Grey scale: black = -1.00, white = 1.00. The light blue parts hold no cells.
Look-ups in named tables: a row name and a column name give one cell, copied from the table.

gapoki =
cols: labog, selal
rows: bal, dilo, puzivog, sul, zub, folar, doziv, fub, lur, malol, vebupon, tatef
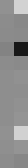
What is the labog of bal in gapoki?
0.14
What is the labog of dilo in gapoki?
0.10
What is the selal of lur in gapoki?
0.16
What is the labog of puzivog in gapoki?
0.09
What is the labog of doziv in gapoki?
0.11
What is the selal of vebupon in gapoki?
0.16
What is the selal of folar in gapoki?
0.14
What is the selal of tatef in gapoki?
0.06
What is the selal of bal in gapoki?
0.65
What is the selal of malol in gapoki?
0.64
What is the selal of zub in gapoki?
0.08
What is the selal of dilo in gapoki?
0.07
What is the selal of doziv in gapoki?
0.11

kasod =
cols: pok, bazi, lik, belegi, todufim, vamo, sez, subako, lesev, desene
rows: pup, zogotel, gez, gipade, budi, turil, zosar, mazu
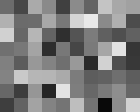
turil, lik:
0.43
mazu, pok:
-0.51
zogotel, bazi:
-0.16
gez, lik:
0.43
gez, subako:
-0.25
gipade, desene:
-0.58
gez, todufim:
-0.63
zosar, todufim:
0.78
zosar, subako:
-0.04
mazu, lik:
0.28
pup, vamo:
0.09
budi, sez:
-0.67
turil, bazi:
0.58
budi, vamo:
0.20
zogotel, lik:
-0.15
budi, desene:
-0.56
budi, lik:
0.19
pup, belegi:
0.08
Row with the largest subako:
budi

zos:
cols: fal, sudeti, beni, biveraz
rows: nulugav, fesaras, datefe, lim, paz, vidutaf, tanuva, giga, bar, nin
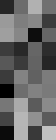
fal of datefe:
0.25
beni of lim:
-0.20
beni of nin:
-0.55
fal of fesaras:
0.21
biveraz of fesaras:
-0.53
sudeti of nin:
0.42
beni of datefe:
-0.90
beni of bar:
0.14
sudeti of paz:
-0.54
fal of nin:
-0.91
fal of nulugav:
-0.70
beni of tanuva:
0.02
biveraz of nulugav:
-0.11
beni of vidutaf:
-0.24
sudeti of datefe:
0.06
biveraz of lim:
-0.65
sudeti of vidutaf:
0.03
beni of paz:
-0.22
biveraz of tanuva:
-0.04

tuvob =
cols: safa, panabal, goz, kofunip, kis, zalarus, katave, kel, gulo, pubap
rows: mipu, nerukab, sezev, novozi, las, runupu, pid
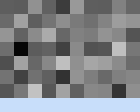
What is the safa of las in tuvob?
-0.38
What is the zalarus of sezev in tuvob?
0.01
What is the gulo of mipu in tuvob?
0.01
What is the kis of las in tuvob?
0.50
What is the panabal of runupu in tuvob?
-0.48
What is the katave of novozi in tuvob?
-0.36
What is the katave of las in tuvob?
0.30
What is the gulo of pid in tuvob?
-0.59
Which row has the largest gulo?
novozi

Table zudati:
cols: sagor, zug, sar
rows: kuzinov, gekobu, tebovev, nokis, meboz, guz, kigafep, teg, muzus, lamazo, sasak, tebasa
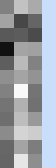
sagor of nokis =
-0.87
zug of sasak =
0.29
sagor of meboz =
-0.26
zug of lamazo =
0.66
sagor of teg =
-0.09
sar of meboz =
0.02
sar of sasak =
-0.02
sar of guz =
0.15
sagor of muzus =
-0.14
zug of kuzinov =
0.52
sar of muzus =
0.20
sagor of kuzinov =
0.01
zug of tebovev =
-0.28
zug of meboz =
0.46
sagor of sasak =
-0.19
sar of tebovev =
-0.41
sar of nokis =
0.26
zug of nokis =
0.29
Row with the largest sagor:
gekobu

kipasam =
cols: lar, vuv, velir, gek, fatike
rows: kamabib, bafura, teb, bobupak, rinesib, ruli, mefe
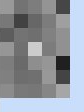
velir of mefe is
-0.07
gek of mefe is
0.05
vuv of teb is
-0.10
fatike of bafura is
0.25
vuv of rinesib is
-0.17
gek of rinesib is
0.18
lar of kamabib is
0.20
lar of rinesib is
-0.02
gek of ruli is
0.19
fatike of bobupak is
0.14
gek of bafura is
-0.03
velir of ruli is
-0.12
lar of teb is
-0.27
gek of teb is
0.01
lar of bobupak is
0.18
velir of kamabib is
-0.02
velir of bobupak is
0.60
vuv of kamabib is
-0.10

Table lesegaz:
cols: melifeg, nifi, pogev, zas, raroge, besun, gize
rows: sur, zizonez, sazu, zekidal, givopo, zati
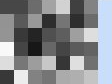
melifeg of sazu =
0.16
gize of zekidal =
-0.22
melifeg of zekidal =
0.95
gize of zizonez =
-0.16
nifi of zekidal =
-0.46
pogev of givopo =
0.23
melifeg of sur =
-0.44
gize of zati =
0.54
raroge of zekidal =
-0.46
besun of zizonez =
-0.64
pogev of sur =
-0.15
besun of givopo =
0.75
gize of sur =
0.02
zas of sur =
0.28
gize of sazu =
0.74
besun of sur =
-0.50
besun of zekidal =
-0.29

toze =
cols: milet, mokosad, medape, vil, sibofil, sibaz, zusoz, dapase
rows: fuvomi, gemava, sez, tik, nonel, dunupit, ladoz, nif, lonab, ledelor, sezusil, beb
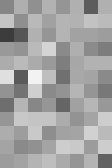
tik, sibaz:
0.37
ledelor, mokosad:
0.23
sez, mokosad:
-0.33
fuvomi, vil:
0.40
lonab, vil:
0.54
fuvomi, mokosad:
0.37
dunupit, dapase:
0.08
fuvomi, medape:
0.13
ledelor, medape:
0.58
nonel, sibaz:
0.31
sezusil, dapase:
0.61
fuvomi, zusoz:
-0.28
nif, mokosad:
0.42
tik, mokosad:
0.15

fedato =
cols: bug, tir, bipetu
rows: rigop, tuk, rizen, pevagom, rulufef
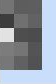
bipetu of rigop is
-0.26
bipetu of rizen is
-0.40
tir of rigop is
-0.27
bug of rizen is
0.77
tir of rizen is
-0.39
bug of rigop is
-0.09
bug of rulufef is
-0.07

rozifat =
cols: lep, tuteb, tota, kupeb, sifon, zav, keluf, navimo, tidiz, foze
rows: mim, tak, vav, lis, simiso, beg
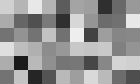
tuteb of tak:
-0.20
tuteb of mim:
0.42
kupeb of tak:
-0.04
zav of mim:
0.29
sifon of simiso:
-0.08
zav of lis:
0.57
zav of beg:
0.24
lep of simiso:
0.36
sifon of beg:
0.45
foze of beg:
-0.39
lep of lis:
0.75
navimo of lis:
0.58
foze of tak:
0.82
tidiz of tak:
-0.11
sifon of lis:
0.19
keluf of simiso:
-0.44
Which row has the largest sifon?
beg

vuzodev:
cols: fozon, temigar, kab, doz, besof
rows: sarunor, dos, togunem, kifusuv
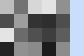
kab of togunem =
-0.37
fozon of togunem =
0.79
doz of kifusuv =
-0.79
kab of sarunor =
0.69
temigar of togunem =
-0.16
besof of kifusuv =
0.10
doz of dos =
-0.64
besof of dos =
-0.39
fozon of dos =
-0.40
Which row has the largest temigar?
dos

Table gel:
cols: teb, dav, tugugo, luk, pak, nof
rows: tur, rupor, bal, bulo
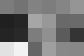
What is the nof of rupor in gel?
-0.17
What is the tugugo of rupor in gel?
0.30
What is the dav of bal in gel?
-0.68
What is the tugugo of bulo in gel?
-0.21
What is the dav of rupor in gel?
-0.71
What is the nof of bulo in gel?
0.06
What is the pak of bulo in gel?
0.07
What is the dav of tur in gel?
-0.10
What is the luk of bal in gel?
0.13
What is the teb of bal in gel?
-0.72

